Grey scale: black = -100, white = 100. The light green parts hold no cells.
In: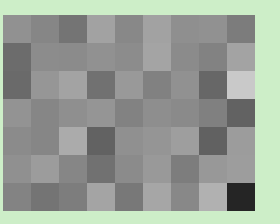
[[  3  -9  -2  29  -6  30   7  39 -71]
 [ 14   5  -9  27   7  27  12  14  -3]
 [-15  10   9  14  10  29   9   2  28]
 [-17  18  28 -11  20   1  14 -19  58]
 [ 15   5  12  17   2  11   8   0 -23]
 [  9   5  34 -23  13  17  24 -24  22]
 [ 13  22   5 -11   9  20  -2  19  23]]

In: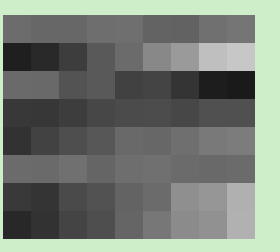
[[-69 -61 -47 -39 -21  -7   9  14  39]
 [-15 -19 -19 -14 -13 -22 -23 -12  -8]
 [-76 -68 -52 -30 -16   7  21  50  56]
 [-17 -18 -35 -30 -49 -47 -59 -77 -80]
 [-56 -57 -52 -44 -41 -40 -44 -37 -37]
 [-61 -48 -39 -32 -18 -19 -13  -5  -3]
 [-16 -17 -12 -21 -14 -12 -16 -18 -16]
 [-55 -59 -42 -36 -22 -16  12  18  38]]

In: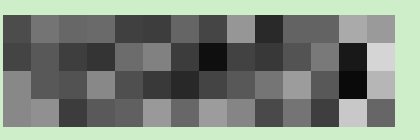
[[  7  13 -53 -30 -25  20 -19  22   4 -43  -9 -51  57 -20]
 [-40  -9 -19 -17 -50 -52 -21 -46  18 -68 -22 -22  33  21]
 [-47 -31 -51 -59 -15   1 -53 -88 -48 -56 -35  -5 -81  67]
 [  7 -31 -36   7 -38 -55 -69 -47 -31  -8  22 -31 -92  43]]

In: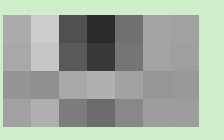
[[ 26  37  -3 -15   7  24  23]
 [ 34  60 -37 -66 -12  29  26]
 [ 32  55 -30 -55  -8  28  25]
 [ 17  12  32  38  27  18  19]]

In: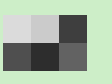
[[-38 -65 -23]
 [ 72  59 -51]]

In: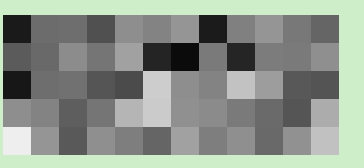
[[ 87  17 -30  12  -1 -21  26  -1  12 -18  14  51]
 [-80 -15 -14 -37  11   3  17 -79   0  17  -6 -21]
 [-29 -18  10  -8  26 -72 -91  -4 -71  -3  -4  12]
 [-82 -14 -11 -33 -41  61  11   3  52  23 -31 -34]
 [ 11   3 -26  -8  42  59  13   9  -4 -17 -33  35]]

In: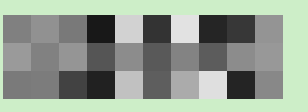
[[ -4  -3 -48 -74  51 -26  34  75 -72   7]
 [  0  14  -5 -81  65 -60  77 -71 -57  16]
 [ 21   1  17 -33  10 -30   3 -28  10  19]]
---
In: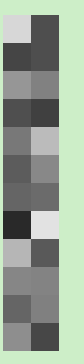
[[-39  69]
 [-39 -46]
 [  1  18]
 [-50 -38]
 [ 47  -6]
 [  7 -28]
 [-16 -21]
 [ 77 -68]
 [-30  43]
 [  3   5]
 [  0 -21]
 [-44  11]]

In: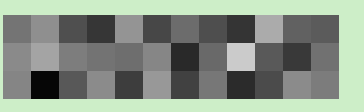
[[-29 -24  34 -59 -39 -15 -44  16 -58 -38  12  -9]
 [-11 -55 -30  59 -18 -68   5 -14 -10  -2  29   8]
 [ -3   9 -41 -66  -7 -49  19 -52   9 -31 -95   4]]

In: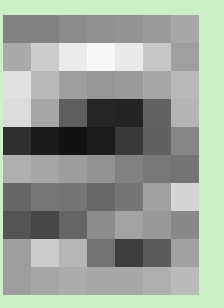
[[ 32  21  15  13   9   1   1]
 [ 25  56  83  94  84  60  33]
 [ 45  31  21  18  24  44  76]
 [ 41 -23 -72 -70 -26  31  72]
 [  5 -24 -55 -78 -86 -80 -62]
 [ -9  -6   1  15  23  31  37]
 [ 67  26  -8 -19  -9  -7 -20]
 [  7  20  29  10 -21 -44 -34]
 [ 26 -29 -52 -10  43  59  24]
 [ 47  37  31  31  35  30  24]]

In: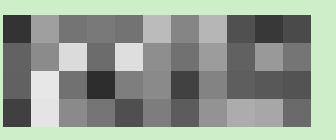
[[-42 -56 -37  43   4  47 -10  -5  -9  25 -60]
 [ -8  20 -24  22 -11  11  74 -15  72   9 -23]
 [-35 -31 -26   3 -49   8  -1 -65 -11  81 -24]
 [-17  31  35  15 -28  -2 -38  -8   8  79 -50]]

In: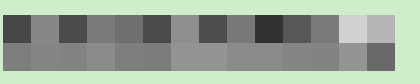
[[ 43  64  -4 -32 -61  -6 -39  11 -42 -13  -4 -41   6 -44]
 [-18  16   3   4   8   9  16  15  -3  -1   9   3   4  -1]]

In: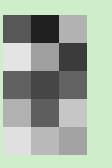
[[ 40 -75 -32]
 [-54  25  79]
 [-22 -45 -24]
 [ 55 -26  39]
 [ 28  45  76]]

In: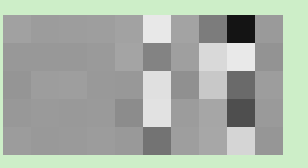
[[ 21 -84  -3  28  82  27  24  23  22  26]
 [ 15  83  70  25   3  29  21  19  19  19]
 [ 23 -17  57  13  76  19  20  24  23  17]
 [ 21 -39  30  22  77  10  21  20  21  19]
 [ 18  67  31  24 -10  20  22  21  20  22]]

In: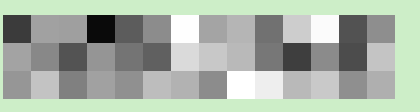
[[ 11 -36  97  61 -11  42  29  99  10 -28 -92  25  26 -54]
 [ 54 -40   9 -51  -7  45  57  71 -25  -9  17 -35   7  28]
 [ 37  12  58  45  87 100  10  40  48  13  26   0  53  18]]
